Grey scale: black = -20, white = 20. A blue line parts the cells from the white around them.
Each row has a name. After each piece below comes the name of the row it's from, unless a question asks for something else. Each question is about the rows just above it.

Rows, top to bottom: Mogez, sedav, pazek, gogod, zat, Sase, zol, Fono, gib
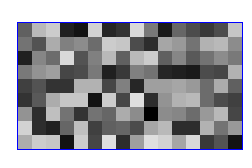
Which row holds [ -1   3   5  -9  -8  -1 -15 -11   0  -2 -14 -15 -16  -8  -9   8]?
gogod
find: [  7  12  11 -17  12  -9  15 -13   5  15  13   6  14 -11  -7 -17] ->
gib
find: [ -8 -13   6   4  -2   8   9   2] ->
sedav
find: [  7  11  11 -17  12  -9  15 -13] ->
Sase
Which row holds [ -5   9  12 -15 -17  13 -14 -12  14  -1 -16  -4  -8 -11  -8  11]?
Mogez
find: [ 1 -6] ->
pazek

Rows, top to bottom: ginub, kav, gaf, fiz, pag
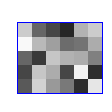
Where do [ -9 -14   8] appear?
ginub
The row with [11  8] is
gaf
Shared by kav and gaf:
[7]
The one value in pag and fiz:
[-13]
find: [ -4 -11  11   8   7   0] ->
gaf

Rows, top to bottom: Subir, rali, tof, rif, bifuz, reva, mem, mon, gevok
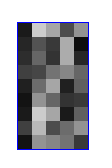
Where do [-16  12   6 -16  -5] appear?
mem
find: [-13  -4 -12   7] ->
tof

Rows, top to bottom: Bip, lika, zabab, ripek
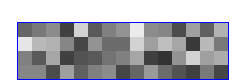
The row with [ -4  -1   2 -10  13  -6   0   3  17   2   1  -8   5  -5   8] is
Bip
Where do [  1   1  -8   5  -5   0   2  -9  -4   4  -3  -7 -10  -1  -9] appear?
ripek
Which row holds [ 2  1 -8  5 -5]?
Bip
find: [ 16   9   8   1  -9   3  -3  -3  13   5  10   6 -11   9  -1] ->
lika

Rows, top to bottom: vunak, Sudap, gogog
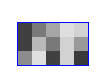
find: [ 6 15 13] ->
vunak
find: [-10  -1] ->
vunak
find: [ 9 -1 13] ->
Sudap
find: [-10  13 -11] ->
gogog
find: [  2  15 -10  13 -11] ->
gogog
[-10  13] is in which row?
gogog
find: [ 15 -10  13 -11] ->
gogog

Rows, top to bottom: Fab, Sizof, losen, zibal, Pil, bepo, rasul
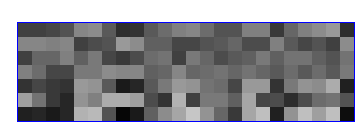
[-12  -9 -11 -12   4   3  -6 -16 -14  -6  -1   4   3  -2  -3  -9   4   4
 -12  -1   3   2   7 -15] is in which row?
Pil
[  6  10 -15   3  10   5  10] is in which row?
rasul

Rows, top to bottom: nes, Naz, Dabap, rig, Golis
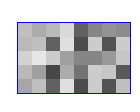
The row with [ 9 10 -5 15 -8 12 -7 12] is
Naz
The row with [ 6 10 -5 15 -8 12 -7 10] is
Golis

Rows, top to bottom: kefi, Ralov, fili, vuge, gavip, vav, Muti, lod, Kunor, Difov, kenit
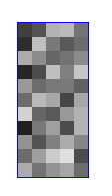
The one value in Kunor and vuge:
[0]
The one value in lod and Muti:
[8]
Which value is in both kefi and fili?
[-2]
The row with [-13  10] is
Ralov
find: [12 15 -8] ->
Difov
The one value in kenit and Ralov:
[-3]

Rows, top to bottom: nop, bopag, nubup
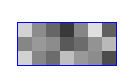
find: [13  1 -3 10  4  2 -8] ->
nubup
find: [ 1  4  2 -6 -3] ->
bopag
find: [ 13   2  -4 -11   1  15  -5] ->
nop
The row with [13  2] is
nop

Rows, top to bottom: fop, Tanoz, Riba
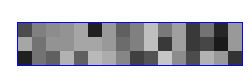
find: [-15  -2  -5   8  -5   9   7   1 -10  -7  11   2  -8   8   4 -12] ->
Riba
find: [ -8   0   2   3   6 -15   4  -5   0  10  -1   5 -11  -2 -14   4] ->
fop

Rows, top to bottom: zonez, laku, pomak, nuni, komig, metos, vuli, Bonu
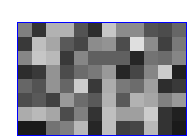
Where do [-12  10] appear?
vuli
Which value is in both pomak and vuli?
[9]
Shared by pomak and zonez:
[11]
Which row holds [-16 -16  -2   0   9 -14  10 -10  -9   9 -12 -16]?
Bonu

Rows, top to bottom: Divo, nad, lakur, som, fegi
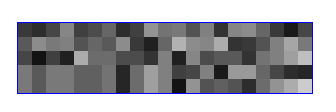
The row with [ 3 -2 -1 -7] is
Divo
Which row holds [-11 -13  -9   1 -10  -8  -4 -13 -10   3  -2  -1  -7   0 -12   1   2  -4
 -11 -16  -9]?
Divo
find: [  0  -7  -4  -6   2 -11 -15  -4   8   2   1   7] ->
nad
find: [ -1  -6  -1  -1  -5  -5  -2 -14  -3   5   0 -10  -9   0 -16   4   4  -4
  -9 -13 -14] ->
som
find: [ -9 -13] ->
som

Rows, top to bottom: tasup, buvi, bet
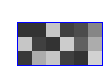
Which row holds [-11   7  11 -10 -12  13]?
bet
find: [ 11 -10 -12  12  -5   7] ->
buvi
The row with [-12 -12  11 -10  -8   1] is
tasup
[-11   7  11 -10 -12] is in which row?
bet
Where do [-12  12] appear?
buvi
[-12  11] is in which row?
tasup

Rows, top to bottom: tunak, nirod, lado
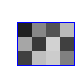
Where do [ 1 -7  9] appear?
tunak
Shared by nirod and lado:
[-10]
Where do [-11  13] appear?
nirod
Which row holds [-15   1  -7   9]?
tunak

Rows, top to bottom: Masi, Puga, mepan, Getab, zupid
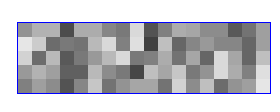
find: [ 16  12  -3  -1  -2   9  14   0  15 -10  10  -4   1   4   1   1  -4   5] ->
Puga
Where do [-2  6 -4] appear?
mepan
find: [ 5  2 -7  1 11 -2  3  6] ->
zupid
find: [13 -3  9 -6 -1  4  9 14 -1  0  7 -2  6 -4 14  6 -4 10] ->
mepan
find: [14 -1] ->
mepan
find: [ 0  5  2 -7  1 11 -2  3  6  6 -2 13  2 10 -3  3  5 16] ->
zupid

